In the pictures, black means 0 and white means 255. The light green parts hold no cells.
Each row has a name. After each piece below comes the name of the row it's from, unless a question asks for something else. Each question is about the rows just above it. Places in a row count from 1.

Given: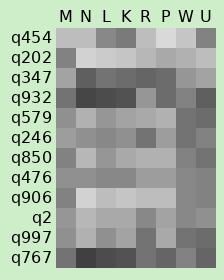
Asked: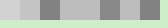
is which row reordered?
q906
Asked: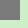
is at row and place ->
q454, 4
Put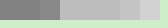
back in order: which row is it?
q906

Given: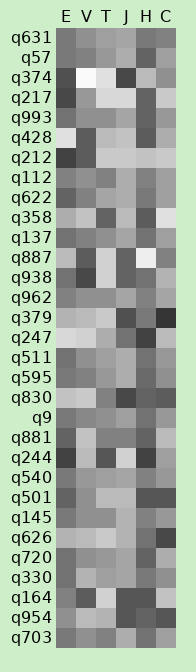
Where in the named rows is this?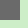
q595, 5
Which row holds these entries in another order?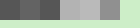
q954
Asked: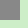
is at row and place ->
q9, 2
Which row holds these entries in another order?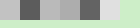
q358

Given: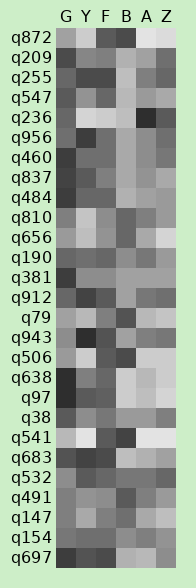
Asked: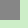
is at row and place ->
q209, 2
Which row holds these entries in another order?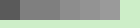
q491
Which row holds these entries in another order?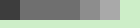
q956
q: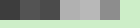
q697
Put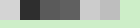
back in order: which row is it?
q97
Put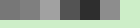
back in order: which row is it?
q943
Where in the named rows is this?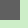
q97, 3

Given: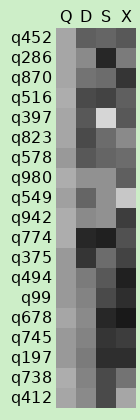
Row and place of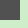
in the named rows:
q774, 4
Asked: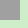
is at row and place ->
q549, 1
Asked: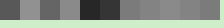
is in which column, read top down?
D
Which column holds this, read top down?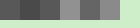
D
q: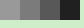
q494

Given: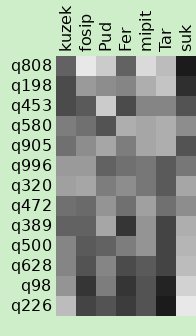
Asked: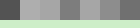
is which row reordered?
q905
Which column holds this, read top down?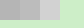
suk
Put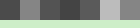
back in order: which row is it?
q628
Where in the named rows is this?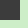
q226, 4
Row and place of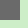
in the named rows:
q472, 2
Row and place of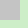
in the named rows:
q198, 6

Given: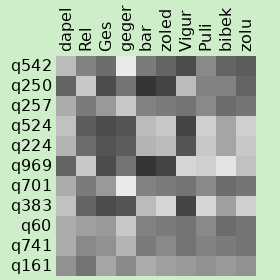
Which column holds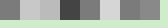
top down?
zoled
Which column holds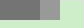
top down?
Vigur
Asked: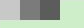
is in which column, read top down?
Rel

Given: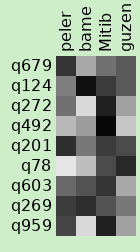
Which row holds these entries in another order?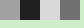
q272
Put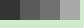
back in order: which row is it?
q679
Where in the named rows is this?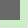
q603, 1
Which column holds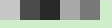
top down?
guzen
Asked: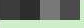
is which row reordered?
q201

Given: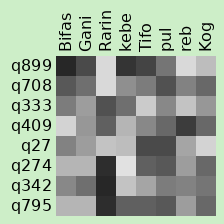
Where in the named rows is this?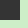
q899, 4
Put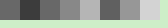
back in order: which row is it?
q409
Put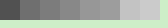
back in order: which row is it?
q333
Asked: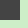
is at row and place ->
q899, 5
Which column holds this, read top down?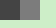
Tifo
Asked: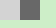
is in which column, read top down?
Kog
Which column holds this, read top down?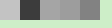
reb

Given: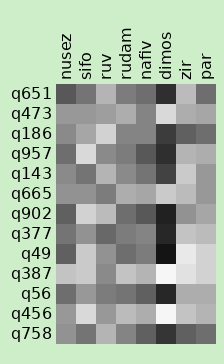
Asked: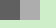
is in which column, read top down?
nafiv
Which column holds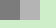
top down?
nafiv
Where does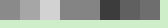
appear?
q186
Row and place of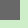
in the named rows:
q377, 3
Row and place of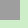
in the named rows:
q473, 3

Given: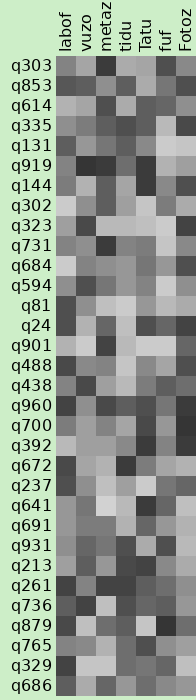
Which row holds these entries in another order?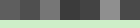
q960
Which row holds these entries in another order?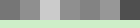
q594
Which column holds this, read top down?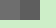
fuf
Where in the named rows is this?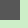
q853, 1
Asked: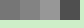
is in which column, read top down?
Tatu

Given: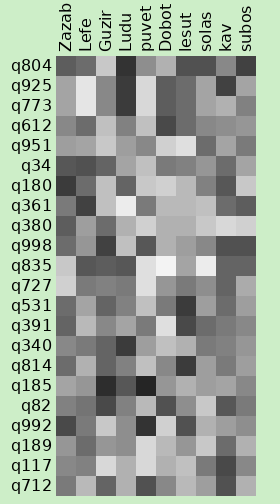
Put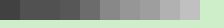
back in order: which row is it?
q998
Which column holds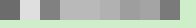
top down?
lesut
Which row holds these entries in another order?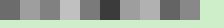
q814
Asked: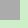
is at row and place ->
q727, 10
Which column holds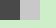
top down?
Guzir
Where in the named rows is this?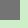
q82, 2
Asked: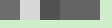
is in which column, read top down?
kav

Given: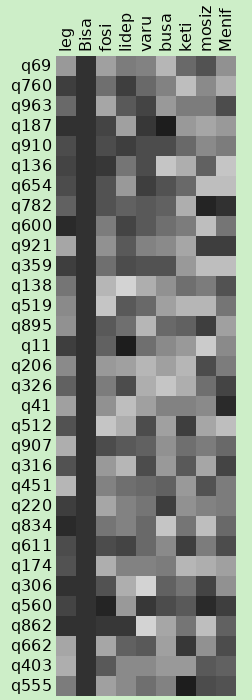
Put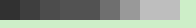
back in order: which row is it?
q359
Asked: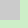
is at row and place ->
q11, 8
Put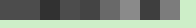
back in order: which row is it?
q611
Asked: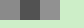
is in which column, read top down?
busa

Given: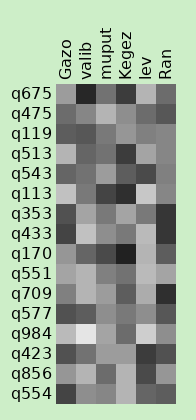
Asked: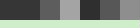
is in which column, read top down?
Ran
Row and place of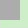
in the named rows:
q709, 5
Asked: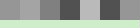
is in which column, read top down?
Gazo
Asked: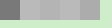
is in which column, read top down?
lev

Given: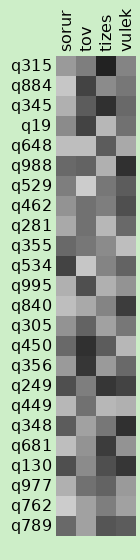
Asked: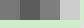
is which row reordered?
q529
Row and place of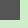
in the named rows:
q789, 3
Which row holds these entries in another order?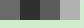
q345

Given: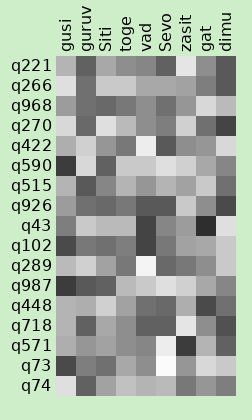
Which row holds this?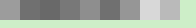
q968
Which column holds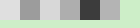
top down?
gusi
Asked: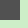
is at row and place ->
q718, 9
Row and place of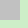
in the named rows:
q74, 4

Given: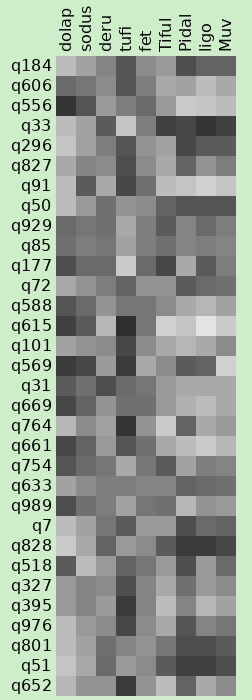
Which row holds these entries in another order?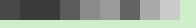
q828
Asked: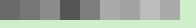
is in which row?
q606
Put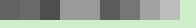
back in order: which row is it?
q7
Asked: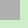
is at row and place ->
q669, 7

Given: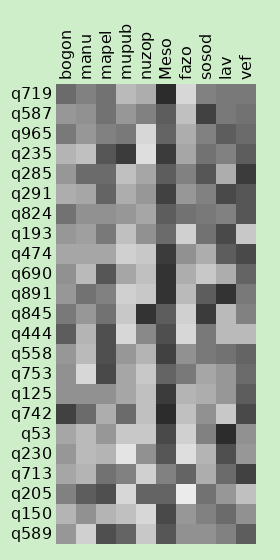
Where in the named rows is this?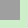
q193, 2
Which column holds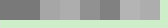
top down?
sosod
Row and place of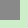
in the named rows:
q444, 5
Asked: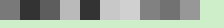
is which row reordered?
q891

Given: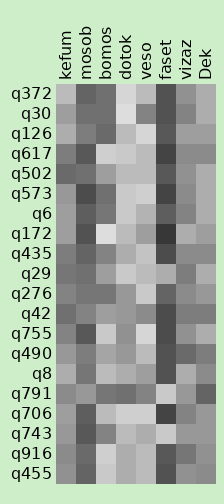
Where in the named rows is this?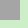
q490, 3
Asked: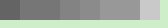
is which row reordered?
q276
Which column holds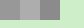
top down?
kefum
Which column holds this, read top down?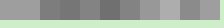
kefum
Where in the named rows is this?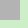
q6, 5
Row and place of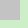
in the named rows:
q435, 5

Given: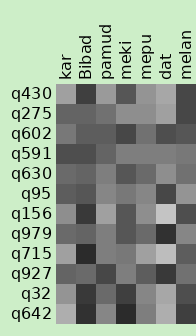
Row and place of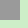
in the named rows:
q430, 3
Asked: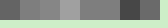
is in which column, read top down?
pamud
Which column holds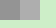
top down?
kar

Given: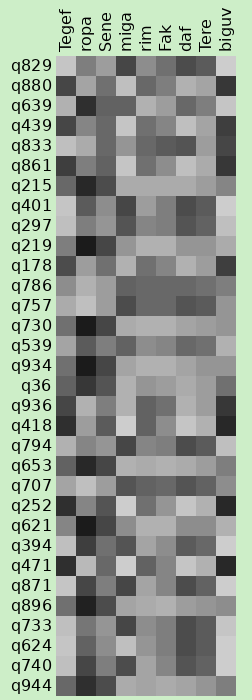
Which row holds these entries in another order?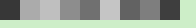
q861
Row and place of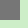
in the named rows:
q733, 2
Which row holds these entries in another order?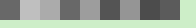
q757
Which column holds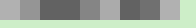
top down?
rim
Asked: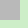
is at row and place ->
q471, 2

